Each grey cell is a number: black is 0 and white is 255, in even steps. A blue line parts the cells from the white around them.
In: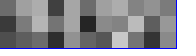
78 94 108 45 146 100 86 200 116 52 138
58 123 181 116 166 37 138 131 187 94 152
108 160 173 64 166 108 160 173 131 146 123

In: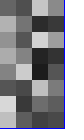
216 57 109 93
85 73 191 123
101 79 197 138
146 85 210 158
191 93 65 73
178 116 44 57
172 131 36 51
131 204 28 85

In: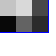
8 99 43
196 217 72

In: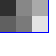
96 122 227
47 135 170

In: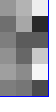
126 91 91
145 103 201
126 118 75
159 139 246
111 167 41
151 179 238

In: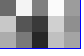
200 85 57 208 143
172 121 38 192 164
106 244 127 251 156

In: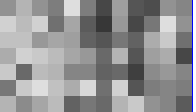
201 105 187 180 133 133 98 105 63 139 152 133
180 139 166 187 98 119 105 180 201 146 133 91
146 180 146 125 222 125 71 159 85 77 146 133
209 187 209 112 166 91 55 152 71 119 222 146
193 193 152 166 159 98 85 119 98 172 201 112
119 201 222 193 172 216 112 209 85 125 133 125
172 209 201 187 166 152 105 180 85 159 172 71

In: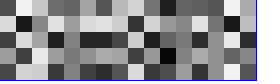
218 23 136 226 157 218 226 206 52 212 151 136 226 116 23 190
157 65 233 157 122 144 170 163 65 151 8 130 170 144 100 136
72 212 206 58 130 65 46 86 218 58 79 157 52 144 241 86
65 218 163 30 130 38 38 72 206 30 100 122 46 144 233 46
79 241 198 108 100 163 86 184 212 116 30 100 94 86 241 170
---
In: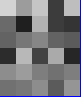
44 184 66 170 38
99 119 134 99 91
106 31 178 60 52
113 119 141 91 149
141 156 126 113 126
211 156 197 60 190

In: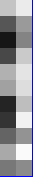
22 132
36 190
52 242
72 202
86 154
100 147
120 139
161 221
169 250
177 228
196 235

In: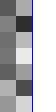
89 171
96 157
110 186
117 234
129 46
151 213
178 76

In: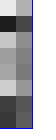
29 70
56 93
62 86
158 129
165 122
198 142
205 150
234 177

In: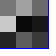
36 93 58
119 160 105
201 9 23

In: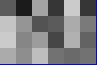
91 27 164 54 203 54
171 142 190 114 106 114
196 149 83 91 171 122
203 134 156 70 177 99

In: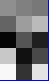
5 85 31
100 157 186
143 128 120
200 17 73
248 51 227

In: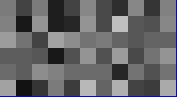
93 93 87 24 81 148 81 156 73 115 148
107 93 141 129 107 107 107 38 115 81 115
123 67 123 30 67 135 73 46 135 53 129
129 24 148 30 38 148 73 191 87 81 135
156 115 67 162 141 115 123 100 87 100 100
162 18 53 123 60 184 100 176 67 60 170

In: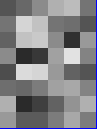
77 219 213 153 98 84
84 104 139 176 188 116
98 194 201 139 48 153
110 104 124 161 168 131
116 213 194 116 110 84
139 42 56 161 226 131
153 91 91 124 168 124
176 42 63 98 147 176
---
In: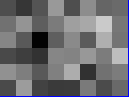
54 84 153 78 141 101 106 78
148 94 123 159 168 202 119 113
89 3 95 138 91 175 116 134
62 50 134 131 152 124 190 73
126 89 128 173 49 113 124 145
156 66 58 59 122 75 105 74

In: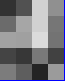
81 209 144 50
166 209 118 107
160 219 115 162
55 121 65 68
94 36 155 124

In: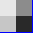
140 231
41 198

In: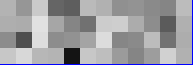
150 202 101 94 186 177 144 147 138 133 188 179
172 225 166 133 113 204 206 172 141 91 176 174
78 221 141 146 164 220 134 138 188 114 173 140
216 183 180 20 199 190 155 133 157 209 177 199

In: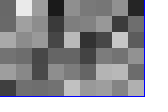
234 157 26 143 121 118 145 37 104
160 141 58 126 130 152 60 110 105
140 153 70 186 50 71 199 92 169
109 71 101 101 67 124 115 146 115
136 73 142 124 101 180 184 108 158
112 110 114 193 153 158 132 176 63

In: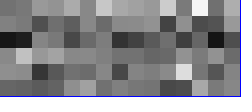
120 153 147 171 136 199 168 161 153 204 122 245 112 174 114
122 80 111 94 136 107 138 139 146 67 144 76 83 153 129
30 133 121 72 106 125 51 66 90 111 63 102 21 78 22
193 152 163 136 137 128 114 114 102 105 146 123 146 107 137
140 54 88 113 108 135 72 132 126 138 221 118 85 132 143
99 91 99 143 161 113 128 119 116 73 77 168 122 135 102
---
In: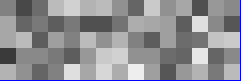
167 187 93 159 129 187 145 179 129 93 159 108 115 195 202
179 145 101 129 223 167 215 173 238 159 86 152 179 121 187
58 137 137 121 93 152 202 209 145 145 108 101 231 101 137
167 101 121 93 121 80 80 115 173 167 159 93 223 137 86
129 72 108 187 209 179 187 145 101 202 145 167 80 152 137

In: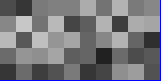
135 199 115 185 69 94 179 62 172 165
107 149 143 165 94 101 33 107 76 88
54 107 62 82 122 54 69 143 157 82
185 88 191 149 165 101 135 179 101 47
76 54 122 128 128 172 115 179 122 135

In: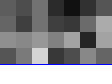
143 136 151 129 163 37 163
85 122 212 56 77 136 101
93 77 114 43 17 49 85
101 63 114 63 56 107 171

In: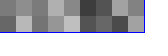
103 184 116 150 191 83 103 75 162
123 142 123 176 136 61 83 162 130

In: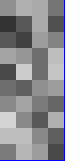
73 204 110 197
190 190 137 95
123 182 157 73
144 176 170 117
137 164 123 102
164 150 110 190
212 137 88 176
110 95 144 157
51 88 170 80
88 65 157 131

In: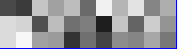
219 247 161 155 51 112 67 141 133 167 120
219 212 80 189 112 126 30 197 100 205 148
73 59 197 161 189 106 241 181 227 133 174
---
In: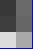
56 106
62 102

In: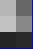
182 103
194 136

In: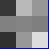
55 185
129 132

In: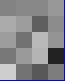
131 136
171 157

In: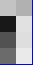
195 177
24 225

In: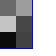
105 157
195 71

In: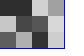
46 45
199 70

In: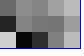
106 141
35 132

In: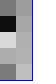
120 157
14 167
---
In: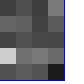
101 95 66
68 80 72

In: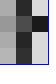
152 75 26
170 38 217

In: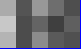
200 76 100
180 76 140

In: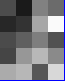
39 51 166
75 95 126

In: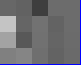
196 101 114
163 88 113

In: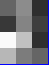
56 132 62
250 193 47

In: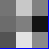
108 127 18
83 227 138
